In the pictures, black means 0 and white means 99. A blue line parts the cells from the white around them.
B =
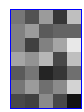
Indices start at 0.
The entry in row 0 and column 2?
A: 60
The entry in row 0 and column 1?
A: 32
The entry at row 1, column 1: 60
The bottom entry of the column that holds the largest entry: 7
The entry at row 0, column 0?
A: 46
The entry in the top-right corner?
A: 74
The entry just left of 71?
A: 57
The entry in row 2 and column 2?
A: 50
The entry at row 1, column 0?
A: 50
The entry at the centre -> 71

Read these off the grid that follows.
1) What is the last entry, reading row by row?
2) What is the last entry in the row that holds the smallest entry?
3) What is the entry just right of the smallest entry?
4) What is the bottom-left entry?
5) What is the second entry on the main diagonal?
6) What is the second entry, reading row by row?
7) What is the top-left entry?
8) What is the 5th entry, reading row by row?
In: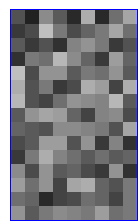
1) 47
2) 64
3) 54
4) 57
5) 29
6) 13
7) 32
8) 16

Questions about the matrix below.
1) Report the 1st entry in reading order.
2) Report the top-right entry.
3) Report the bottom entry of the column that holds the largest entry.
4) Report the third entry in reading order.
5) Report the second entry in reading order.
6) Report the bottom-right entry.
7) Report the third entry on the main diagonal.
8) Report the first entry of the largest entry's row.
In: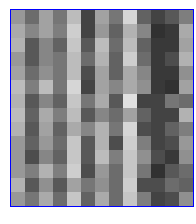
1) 59
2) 49
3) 77
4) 63
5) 42
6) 56
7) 52
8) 69

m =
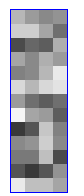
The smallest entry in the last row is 64
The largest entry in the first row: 71
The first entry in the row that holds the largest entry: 95
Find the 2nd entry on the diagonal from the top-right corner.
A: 64
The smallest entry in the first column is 22
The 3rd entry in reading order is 53
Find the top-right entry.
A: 57
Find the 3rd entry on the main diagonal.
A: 36
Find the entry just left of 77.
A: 33
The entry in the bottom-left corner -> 91
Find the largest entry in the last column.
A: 91

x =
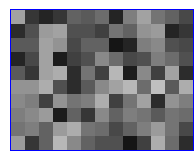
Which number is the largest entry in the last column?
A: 67
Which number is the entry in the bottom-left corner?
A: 60
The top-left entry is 63
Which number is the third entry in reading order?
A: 14
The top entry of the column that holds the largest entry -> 45
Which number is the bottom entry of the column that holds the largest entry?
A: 67
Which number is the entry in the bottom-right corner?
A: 17
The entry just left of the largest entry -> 42
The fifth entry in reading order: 38
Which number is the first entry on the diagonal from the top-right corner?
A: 28
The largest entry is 74
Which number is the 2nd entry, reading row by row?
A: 21
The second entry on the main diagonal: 31
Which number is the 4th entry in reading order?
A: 21
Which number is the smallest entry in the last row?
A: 8
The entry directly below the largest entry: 17
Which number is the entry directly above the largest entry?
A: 25

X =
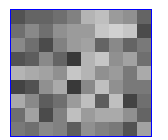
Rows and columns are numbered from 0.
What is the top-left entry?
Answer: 32
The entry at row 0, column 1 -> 39
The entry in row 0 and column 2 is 39
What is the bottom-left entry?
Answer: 47
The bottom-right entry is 63
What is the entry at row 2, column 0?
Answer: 53
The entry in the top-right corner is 39
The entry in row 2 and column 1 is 43
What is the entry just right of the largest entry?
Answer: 77
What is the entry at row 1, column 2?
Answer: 43
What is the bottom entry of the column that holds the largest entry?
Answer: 47
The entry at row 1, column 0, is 43
